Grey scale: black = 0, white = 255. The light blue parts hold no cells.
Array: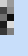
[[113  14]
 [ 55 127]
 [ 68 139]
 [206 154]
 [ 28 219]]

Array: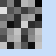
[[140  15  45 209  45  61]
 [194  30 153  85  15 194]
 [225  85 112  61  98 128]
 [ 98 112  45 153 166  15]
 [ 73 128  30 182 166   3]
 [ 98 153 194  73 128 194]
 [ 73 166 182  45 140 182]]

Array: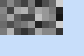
[[135  66 166 178 107 166 151 121  35]
 [107  78 107 121 151  35  78  94 206]
 [ 94 135  94  66 121  35  78 107 206]
 [121 166  94  66  66 193 151 135  21]
 [121 178  78  50  78 166 135 135  50]]

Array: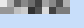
[[150 150 191 203  49  81 219  65 123 123]
 [233 175  95 136 108  65 163 136  81 175]]

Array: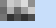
[[117  51  77  51  77]
 [105 175 105 159 203]
 [131 203 187 219 143]]

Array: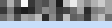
[[ 56 124  43  28  43  95 138 124  56  68 109 164  43 124 138 164]
 [109 150  80 164 150 190  43 138  68 190  95 109  56 150 190 109]
 [ 95 177  95 249  56  95  80 124  28 190 234 177 138 177 204 164]]

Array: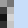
[[156 117]
 [ 63 183]
 [ 49 197]
 [ 18 212]]
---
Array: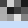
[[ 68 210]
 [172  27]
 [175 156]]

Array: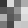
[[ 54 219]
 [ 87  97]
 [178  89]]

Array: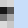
[[205 214]
 [ 23  85]
 [119 171]]

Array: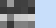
[[ 71 155]
 [ 56  61]
 [207 128]]

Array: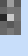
[[ 83 158]
 [102 117]
 [ 38 201]]

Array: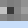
[[135 125]
 [194  58]
 [134 121]]

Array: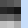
[[ 76  83]
 [ 39  32]
 [101 107]]
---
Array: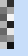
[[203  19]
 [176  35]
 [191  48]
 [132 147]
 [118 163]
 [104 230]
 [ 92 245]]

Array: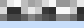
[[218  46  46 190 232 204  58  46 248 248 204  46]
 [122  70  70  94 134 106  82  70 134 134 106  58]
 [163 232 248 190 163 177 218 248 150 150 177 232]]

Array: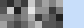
[[ 73  45 102  59 202 117 162 131 174]
 [162 102  73 102 147 187  86  86  73]
 [131 131 102 131 174  59 117  86  32]
 [ 86 202  32 131 230 147 147  59 117]]

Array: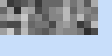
[[170  58  74  89 117  58 103 103 103 158 117 145  89 170]
 [ 89  74  74 170 103 117 117  74 145 158 133  58  89 185]
 [103 158  45 170 158  74 103 133 145 185 103 145 133 117]
 [145 170 158 200 117 133  89 133 133 185 133 185 117 133]
 [158 200 103 185 117 103  89 117 145 133 133 117  45  74]]

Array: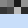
[[ 52  67 187  40]
 [133 118  26 147]]

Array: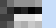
[[ 86  45  18  33   2  18]
 [ 59  59 229 229 229 244]
 [ 71  98 187 173 200 187]
 [ 71 114 145 145 145 161]]
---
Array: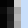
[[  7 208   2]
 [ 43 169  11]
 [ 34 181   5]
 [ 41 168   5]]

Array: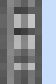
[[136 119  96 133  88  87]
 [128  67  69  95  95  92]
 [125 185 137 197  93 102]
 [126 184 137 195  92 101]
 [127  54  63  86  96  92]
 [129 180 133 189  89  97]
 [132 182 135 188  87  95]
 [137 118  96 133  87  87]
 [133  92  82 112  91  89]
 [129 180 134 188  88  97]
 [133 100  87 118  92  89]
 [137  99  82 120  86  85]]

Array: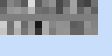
[[133 118  90 219  92 129 145  73 100 162  78  66 112  87]
 [148 155 142 182 111 106 119  76 131 160  99 131  97 107]
 [126 126 126 126 127 126 127 125 126 126 126 127 127 127]
 [113 189 107 148  24 170 135 146 144  93 100 145 131 205]
 [117 176 117 151  50 170 125 146 148 101 101 139 136 195]]

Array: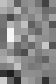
[[171  96 139 146 116  66 141 192]
 [151 189 122 153 144 108 113 170]
 [ 74 123 149 132 157 122 162 117]
 [182 154 193  96 128 150  86 116]
 [245 154 158 124 102 149 131 106]
 [246 183 113 179 147 143 133 108]
 [174 104 128 104 140 200  85 116]
 [134  98  77 161 125 141 146 158]
 [191 162 140 133 115  98 142 170]
 [137 192 136 120 126 141 133 127]
 [ 31  91 142 143 140 123 127  51]
 [ 98  42 163 151 131  50 119 204]]

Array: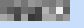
[[118 142 118 151 142 126 121 147 118 119]
 [ 89  76 110 103  68 179 134 238  94 115]
 [150  69 162  56  65 166 169 129 153 167]]

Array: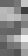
[[105 118 197 104]
 [177 133  61 185]
 [191 185 153 181]
 [125  97 126 115]
 [ 99  99 178 102]
 [158 192 240 119]
 [115 121 181  91]
 [ 97  83 158 101]]

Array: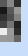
[[135  44  89]
 [ 89 151  24]
 [ 77 130  50]
 [115  32  67]
 [154  44 237]
 [150 101 153]]
